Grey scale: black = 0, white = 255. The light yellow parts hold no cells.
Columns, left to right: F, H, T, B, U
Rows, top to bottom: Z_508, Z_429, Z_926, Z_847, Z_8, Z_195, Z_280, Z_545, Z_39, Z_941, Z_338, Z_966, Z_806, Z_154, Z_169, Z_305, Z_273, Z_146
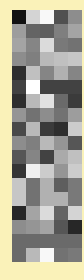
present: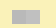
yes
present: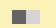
yes
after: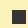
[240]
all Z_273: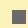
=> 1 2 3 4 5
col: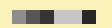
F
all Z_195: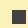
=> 1 3 4 5
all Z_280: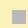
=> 2

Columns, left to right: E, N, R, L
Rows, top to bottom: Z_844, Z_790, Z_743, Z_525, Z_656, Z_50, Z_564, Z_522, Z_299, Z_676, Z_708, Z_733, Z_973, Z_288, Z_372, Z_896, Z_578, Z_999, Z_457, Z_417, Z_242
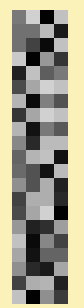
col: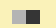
E
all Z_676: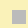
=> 3 4
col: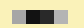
N
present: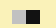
yes
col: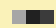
L
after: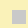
[2]

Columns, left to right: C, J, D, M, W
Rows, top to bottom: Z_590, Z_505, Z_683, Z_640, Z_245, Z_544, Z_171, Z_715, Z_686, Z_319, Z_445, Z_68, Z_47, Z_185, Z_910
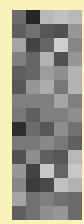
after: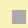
[120]
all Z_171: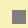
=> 1 2 3 5
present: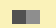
yes

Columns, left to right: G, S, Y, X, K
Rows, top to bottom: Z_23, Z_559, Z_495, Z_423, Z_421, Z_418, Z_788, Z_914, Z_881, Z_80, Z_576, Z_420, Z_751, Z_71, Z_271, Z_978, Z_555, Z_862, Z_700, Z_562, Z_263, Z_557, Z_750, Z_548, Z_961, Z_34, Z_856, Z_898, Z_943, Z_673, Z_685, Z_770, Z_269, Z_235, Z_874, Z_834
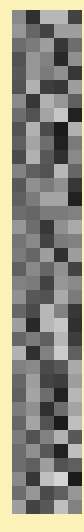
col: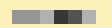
S
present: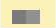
yes
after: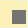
[137]
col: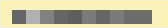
G
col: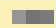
G
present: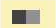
no

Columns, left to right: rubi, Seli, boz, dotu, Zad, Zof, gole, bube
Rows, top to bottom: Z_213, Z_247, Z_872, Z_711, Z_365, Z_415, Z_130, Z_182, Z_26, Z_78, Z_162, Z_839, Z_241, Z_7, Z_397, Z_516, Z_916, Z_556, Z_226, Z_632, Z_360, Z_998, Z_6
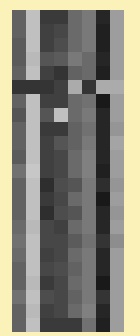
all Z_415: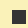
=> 1 2 3 6
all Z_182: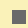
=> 5

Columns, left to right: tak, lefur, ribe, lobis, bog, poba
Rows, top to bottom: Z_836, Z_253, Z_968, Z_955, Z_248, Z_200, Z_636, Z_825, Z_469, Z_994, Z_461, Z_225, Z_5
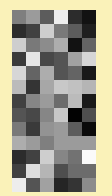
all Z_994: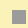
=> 2 4 5 6
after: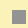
[155]
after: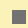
[250]
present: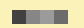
yes
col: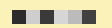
tak
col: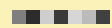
tak
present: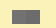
no

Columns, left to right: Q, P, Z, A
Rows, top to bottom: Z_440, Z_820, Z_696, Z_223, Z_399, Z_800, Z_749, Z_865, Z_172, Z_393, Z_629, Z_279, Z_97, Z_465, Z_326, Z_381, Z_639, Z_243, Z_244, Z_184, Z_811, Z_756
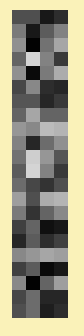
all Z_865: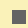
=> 1 3 4
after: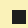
[45]

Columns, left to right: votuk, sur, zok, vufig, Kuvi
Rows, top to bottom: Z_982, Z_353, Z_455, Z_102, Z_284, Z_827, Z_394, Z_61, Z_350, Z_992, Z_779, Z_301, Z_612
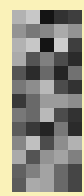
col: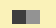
Kuvi
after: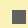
[128]
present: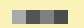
yes

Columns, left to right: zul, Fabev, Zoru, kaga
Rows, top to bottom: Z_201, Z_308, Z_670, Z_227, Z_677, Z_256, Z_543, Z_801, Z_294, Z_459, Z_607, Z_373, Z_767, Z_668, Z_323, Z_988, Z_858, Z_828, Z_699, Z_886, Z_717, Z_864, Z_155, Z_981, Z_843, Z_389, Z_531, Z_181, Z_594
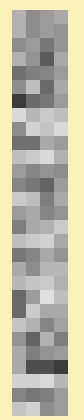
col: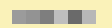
Fabev
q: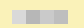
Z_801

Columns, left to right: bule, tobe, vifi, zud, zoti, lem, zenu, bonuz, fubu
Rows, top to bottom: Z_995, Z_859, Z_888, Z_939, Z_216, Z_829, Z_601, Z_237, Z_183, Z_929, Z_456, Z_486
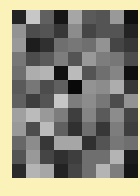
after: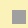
[187]
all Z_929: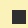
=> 6
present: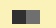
yes
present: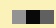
no
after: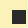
[180]
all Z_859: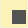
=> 3 7 8
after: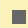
[140]

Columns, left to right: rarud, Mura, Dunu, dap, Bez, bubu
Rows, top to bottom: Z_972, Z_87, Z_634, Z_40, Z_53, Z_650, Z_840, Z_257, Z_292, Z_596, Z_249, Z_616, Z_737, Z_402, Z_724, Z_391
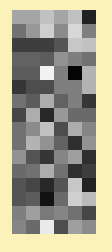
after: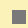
[133]
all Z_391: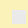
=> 3
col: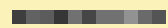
rarud
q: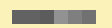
Z_40
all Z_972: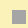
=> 1 2 4
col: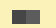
Mura

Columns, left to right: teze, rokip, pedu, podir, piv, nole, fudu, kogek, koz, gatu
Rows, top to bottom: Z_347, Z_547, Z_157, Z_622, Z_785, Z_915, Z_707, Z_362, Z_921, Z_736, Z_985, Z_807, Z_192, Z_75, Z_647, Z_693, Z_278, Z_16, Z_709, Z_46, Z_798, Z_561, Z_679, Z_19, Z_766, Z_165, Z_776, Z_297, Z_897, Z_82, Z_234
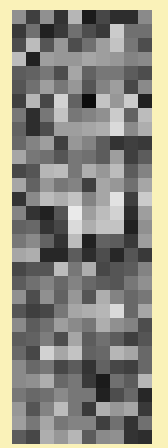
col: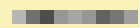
piv
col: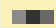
rokip
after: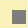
[77]
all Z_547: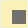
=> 2 5 9 10
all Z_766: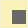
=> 1 7 10
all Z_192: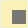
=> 4
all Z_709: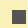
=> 2 3 8

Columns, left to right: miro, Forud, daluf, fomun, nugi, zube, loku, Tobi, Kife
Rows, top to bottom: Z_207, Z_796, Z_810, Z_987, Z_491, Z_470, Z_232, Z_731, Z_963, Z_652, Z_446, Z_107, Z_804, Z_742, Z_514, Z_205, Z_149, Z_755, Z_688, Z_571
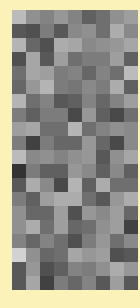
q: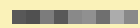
Z_796
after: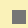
[137]
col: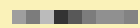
miro
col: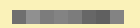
loku
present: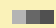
yes

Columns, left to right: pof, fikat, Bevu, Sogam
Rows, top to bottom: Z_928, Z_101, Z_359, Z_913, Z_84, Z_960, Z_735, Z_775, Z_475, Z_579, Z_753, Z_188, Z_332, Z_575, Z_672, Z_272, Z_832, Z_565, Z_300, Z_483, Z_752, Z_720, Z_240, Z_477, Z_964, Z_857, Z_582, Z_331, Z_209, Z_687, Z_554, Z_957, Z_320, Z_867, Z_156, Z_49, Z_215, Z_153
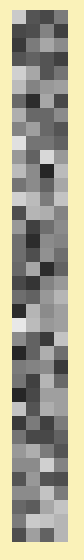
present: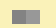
yes
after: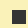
[131]
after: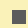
[167]
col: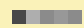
fikat
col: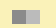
fikat
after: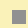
[110]
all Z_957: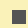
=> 4

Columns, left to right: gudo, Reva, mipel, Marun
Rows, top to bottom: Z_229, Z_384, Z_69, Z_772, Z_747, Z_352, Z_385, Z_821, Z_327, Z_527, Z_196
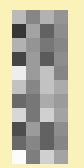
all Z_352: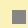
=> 2
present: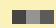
no
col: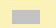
mipel
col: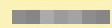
Marun
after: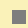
[208]
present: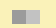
yes

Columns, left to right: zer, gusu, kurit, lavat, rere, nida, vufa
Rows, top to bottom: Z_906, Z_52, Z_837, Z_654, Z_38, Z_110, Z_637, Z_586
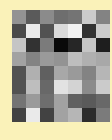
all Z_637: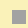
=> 4
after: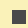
[234]
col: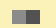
kurit
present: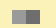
yes

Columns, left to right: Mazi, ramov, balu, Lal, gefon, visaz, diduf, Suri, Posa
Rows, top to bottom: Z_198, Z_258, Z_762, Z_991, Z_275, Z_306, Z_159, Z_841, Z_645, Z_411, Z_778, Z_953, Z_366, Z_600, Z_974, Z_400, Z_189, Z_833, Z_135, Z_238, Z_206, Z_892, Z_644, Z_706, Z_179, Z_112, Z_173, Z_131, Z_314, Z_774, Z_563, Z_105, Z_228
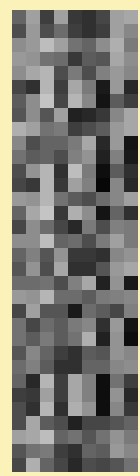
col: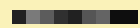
diduf
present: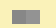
yes
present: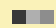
yes
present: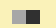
yes
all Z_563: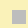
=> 3

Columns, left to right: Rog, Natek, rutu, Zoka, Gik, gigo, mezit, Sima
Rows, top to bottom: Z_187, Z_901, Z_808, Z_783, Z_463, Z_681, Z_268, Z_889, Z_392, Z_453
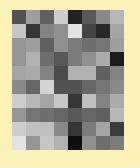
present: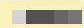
yes
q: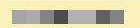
Z_463
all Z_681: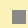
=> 1 8

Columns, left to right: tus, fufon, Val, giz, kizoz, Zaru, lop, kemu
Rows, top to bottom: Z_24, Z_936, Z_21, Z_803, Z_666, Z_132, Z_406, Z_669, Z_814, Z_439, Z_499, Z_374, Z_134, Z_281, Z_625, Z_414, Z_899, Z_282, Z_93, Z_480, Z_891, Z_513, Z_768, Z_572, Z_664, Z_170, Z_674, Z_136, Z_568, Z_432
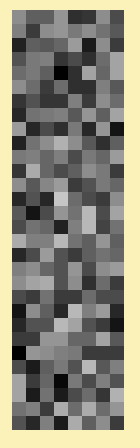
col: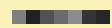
tus
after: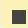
[114]
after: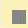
[155]

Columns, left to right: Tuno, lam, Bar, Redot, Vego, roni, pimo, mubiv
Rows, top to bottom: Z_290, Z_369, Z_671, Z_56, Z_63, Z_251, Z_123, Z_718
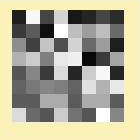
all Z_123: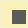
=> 1 2 5 8
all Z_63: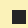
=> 5 8

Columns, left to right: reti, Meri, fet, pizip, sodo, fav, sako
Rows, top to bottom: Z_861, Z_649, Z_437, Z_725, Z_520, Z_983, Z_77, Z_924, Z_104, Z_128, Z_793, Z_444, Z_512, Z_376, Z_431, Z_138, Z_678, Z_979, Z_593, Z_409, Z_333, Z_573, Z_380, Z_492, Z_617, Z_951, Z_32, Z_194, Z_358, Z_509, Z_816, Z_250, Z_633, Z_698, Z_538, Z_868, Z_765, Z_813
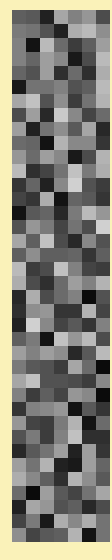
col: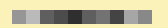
fav
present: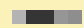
no
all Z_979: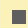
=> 1 3 4 7

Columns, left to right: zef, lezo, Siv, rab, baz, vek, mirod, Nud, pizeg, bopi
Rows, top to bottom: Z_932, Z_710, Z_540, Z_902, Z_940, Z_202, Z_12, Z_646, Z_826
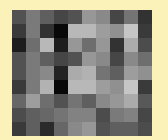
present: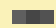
yes
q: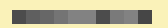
Z_646

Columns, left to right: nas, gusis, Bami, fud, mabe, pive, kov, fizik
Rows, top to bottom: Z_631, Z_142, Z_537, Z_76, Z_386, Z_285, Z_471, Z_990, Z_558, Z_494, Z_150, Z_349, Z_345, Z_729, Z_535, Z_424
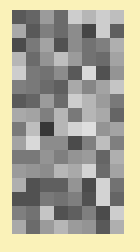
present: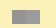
yes
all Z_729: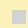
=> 7
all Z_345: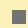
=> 8
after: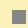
[163]
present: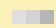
no
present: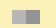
no

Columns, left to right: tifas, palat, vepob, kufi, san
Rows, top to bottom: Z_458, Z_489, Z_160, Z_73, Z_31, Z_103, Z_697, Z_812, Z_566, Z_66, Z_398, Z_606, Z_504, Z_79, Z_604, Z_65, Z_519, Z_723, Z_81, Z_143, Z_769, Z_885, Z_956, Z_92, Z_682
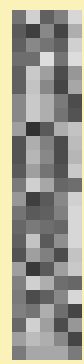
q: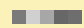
Z_504
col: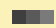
palat
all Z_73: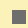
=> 1 2
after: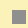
[215]
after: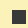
[90]
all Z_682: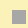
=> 2 3 4

